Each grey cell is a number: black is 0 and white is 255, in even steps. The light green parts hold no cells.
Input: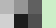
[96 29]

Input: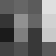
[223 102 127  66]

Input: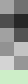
[112  77]

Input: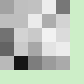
[119 173 201 202 185]

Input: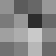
[152  44 173 113]

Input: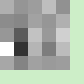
[145 150 194  51 167]

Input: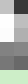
[ 56 254]
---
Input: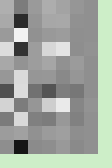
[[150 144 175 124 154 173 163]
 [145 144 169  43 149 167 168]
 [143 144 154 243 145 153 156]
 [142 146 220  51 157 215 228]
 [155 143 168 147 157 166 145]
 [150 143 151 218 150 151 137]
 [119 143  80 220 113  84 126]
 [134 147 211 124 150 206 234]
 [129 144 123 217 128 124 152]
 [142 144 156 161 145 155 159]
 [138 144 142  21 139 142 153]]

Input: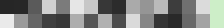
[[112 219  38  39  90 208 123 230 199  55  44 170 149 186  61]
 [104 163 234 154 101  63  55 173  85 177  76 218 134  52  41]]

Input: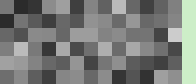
[[ 98 128 120  43  52 140 159  63 132  97 186 103  65]
 [113 133  43 116  90  62 104  86 146 138 106 151 104]
 [ 68 204 103  81 138 136 103 157 157 131 139 115 116]
 [112  72 126 187 121  55 169  74 111 174 107 168 136]
 [ 64  95 161 154 131 104  93 149  68 118 143  92  78]
 [159 143 110 137  94  63 134 140 104 140  53  84  50]]

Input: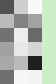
[[206 249  82]
 [130 162 186]
 [237 105 114]
 [232 212 161]
 [186  31 169]
 [246 244 111]]

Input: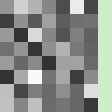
[[235  71 148 209 179 134  77]
 [111 113  62 144  88 160  93]
 [128  96 154  50 217 134  83]
 [120  99 112 148  52 144 178]
 [162 106 155 104 137  50 160]
 [ 60 139  51 169 249 116 167]
 [104 222 191  70 125 105 142]
 [102  57 192 134 191 107 116]]

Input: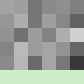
[[143 129 163 159 117 138]
 [135  98 150 174 119 159]
 [174 208 146 114 156 131]
 [147 102 133 185 155 165]
 [120  55 139 182 106 165]]

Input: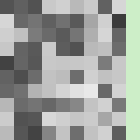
[[ 97 214  83  96  82 201 208 185 202]
 [208  59 214 104 116  96 113  89 166]
 [214 101 207 192 123 106  90 117 175]
 [191 108 199 100  89 202  93  82 185]
 [123 200  66 101  87 200 198 199 202]
 [193 199  98  78 108 194 188 109 208]
 [104 211 103 113 179 193 212 225 232]
 [209 120 183 107 116 103 121 135 195]
 [166 203 204  82  86 215 207 198 203]
 [209  94 186  86  67 133 195 110 194]]

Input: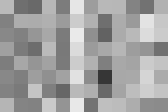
[[114 177 186 111 105 183 124 230 157 184 183 131]
 [227 199 129 173 172 176 155 204 177 111 172 154]
 [220 203 136 129 150 168 123 234 144  98 171 185]
 [148 112 160 123 109 186 121 219 155 168 182 157]
 [203 195 125 167 149 162 122 204 177 127 168 164]
 [213 171 136 127 158 144 162 225 140  54 168 169]
 [206 195 130 122 196 127 102 185 175 104 164 189]
 [141 139 181 132 130 202 148 232 115 191 188 173]]
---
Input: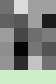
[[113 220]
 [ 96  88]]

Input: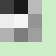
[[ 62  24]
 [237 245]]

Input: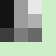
[[ 18 156]
 [ 18 156]]

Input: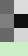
[[104 219]
 [126  15]]

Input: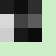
[[ 29  14]
 [216  66]]

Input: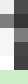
[[239  76]
 [125  54]]
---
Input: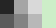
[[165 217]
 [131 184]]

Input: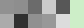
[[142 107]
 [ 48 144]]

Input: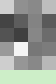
[[144 137]
 [ 93 131]]

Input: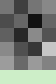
[[ 63 117]
 [102  18]]

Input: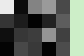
[[ 12 131]
 [ 28   2]]

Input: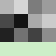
[[213 124]
 [ 19 170]]
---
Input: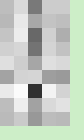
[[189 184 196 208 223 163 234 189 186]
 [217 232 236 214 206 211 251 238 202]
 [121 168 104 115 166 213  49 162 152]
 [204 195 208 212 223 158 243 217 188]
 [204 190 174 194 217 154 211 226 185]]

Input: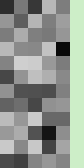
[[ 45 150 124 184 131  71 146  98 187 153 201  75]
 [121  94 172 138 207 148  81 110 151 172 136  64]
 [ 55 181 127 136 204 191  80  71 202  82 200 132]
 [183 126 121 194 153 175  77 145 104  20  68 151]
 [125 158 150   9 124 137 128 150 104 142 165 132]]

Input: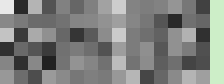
[[232 136 195  48 133 152]
 [ 41 122  58 105  47 109]
 [180 107 170  85 136  77]
 [ 83 106 144  59  33 154]
 [129 114 103 113 115 138]
 [102 133  53 123 147 119]
 [128 135  90 110 133 127]
 [162 146 140  82 113 122]
 [205 159 203 157 188 152]
 [131 134 124 124 115 182]
 [125 119 111 143 140  70]
 [130  85  98  87  94 103]
 [149  41 145 145 111 138]
 [119 112 178 124  68 180]
 [ 65 102  48  80  77 159]]

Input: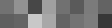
[[114  95]
 [146 100]
 [ 71 200]
 [160 168]
 [113  99]
 [ 90 115]
 [123 125]
 [ 99  55]]

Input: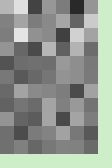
[[182 129 125 148  83 120 105  98 148 111 112]
 [223 164 228 103 109  89 163 117 100  76 128]
 [ 67 124 145  74 112 104 138 107  92 123 103]
 [151 137 138 182 110 118 134 164 165 131 120]
 [124 166  64  96 153 147 125 128  74 162 130]
 [ 41 100 209 179 142 142  75 153 164 120 129]
 [149 203 163 108 121 122 162 115 125  88 106]]

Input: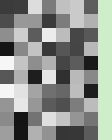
[[ 59  76 142  21 246  87 246 149 138 158]
 [ 61 152 206 136 196 177 226 231  20  21]
 [221 151  92 195 142  30 164 151 115 177]
 [123  59 236  56 177 230 112  91 223 146]
 [192 124 188  86  69  48 103  79 195  54]
 [202 202  70  69  92 185 189 125 149  55]
 [ 93 177  88 184  25 136  29 188 116  91]]

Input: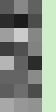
[[ 90  43 158  61 181 100  93 168]
 [136  28 203  80  97 100 110 151]
 [ 97  76 134 130  43 139  76 146]]
